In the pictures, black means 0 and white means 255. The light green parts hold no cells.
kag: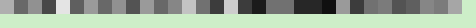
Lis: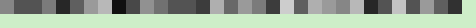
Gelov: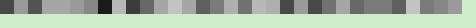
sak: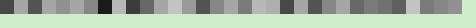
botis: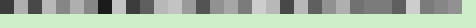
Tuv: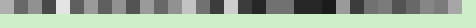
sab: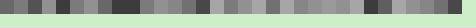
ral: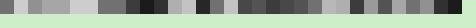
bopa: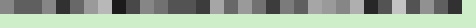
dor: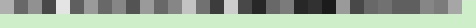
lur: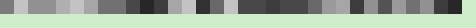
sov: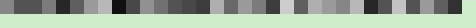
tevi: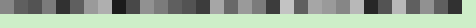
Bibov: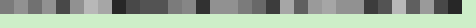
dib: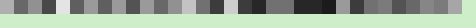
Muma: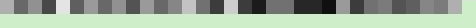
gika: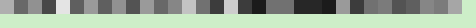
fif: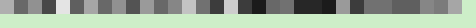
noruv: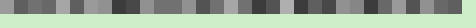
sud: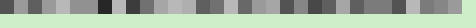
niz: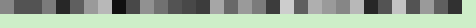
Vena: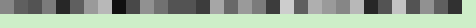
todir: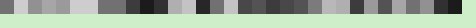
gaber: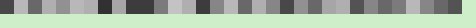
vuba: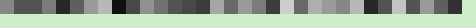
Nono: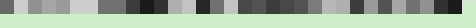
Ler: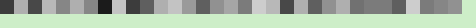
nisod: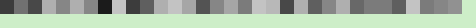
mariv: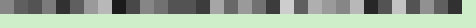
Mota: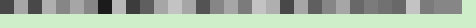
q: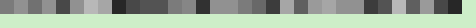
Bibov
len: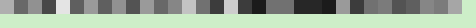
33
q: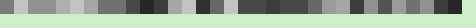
lur
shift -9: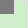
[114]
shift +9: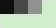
[ 25  81 154]

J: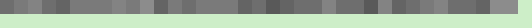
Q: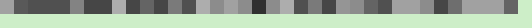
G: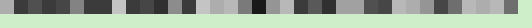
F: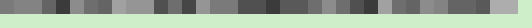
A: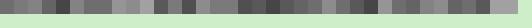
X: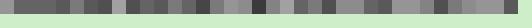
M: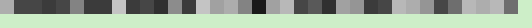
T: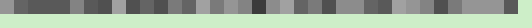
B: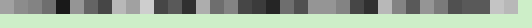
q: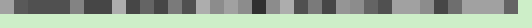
Q
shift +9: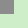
[149]
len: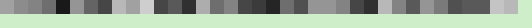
37
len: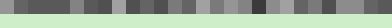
28
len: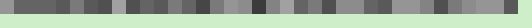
37
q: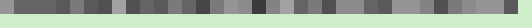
X

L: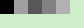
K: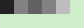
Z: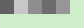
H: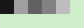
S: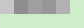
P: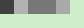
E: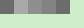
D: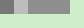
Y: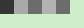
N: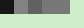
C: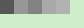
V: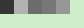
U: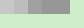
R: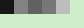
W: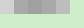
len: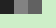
3
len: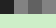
4

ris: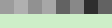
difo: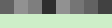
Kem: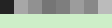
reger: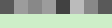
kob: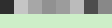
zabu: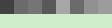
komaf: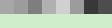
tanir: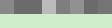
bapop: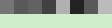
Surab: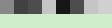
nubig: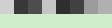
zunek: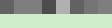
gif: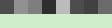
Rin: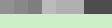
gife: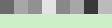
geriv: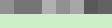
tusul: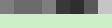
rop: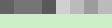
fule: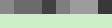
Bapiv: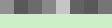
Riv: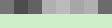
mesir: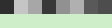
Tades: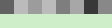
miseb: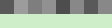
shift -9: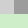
[199 147]
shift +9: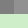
[135 154]
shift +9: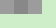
[165 145 165]
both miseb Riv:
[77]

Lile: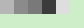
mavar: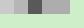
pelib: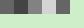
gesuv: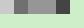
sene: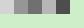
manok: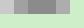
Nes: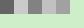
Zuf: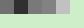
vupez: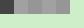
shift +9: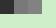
[ 57 130 139]
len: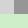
2
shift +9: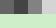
[110  77 139 221]
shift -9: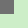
[103]
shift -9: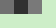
[103  39 112]
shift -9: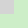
[203]
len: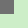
1

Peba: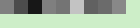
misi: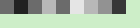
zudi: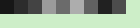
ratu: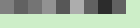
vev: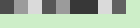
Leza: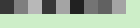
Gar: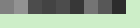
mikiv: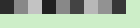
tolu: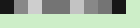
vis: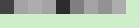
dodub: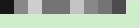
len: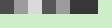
7
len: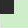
1
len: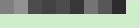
9
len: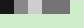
5
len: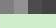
4
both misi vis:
[146]
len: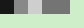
5

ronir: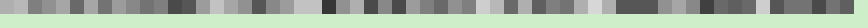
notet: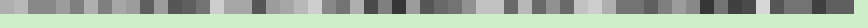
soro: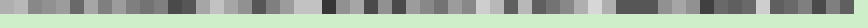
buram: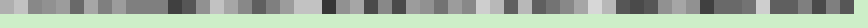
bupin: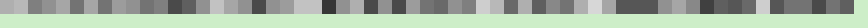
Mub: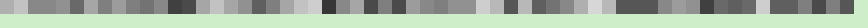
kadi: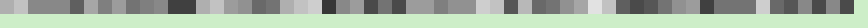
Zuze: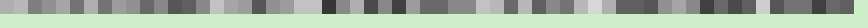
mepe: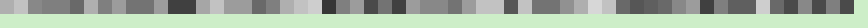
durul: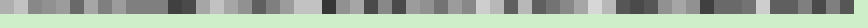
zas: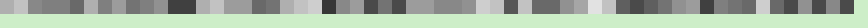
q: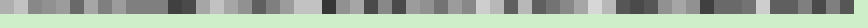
durul
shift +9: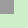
[165]
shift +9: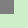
[136]

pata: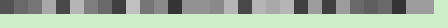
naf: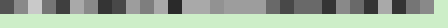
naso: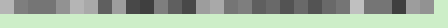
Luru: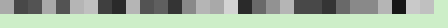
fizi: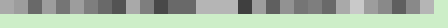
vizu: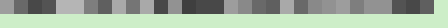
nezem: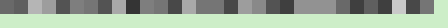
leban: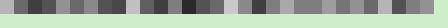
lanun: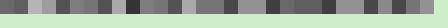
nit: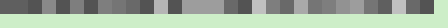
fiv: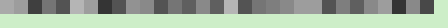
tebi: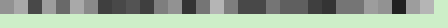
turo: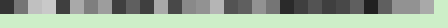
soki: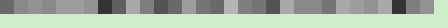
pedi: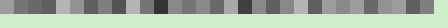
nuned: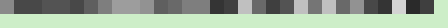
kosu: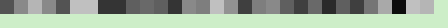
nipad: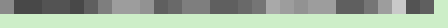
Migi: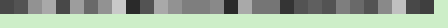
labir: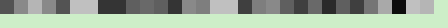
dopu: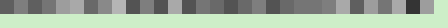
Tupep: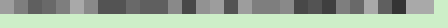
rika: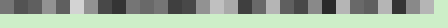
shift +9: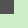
[92]
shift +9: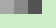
[178 146  92]
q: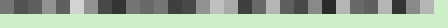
rika
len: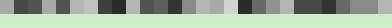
28
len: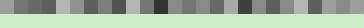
26
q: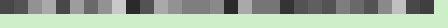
Migi
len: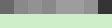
8

